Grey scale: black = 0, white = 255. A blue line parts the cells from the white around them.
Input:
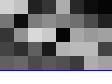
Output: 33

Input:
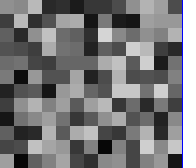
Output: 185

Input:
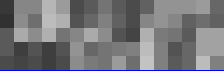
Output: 134

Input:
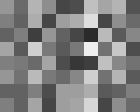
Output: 180

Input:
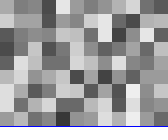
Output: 134
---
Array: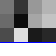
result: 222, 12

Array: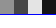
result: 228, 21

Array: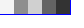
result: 244, 51

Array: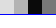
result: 222, 10

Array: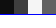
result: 245, 14

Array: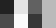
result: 250, 34

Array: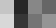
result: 216, 38

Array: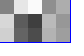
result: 250, 63

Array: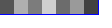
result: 208, 65
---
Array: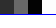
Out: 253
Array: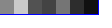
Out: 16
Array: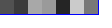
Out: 120
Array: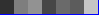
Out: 197
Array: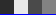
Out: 130
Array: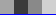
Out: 209
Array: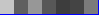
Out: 123
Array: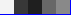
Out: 137
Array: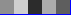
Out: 94
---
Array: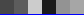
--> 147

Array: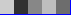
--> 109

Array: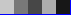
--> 23

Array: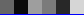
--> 40

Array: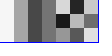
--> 216

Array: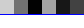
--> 23
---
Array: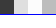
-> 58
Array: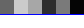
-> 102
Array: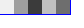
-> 240
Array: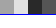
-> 164
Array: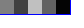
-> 127
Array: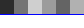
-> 44
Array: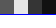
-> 88
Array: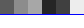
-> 91
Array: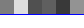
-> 125
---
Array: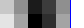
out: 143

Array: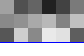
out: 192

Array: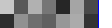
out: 73

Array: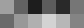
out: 118

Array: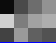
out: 174

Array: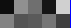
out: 208

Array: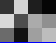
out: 144

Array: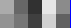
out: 139

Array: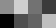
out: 59
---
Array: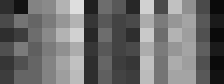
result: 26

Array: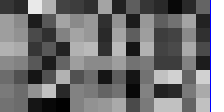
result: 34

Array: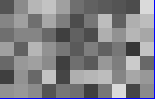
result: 189

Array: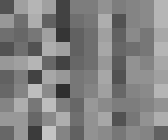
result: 181

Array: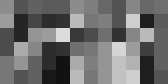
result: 91
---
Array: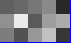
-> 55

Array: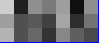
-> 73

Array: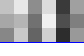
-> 153

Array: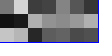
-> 80

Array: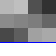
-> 169

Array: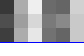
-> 201

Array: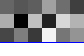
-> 148

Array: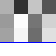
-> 224
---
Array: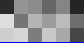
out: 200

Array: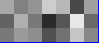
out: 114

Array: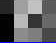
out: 140

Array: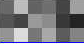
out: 168

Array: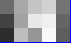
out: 149

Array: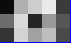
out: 161

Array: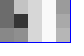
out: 215

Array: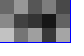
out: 159

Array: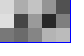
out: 133
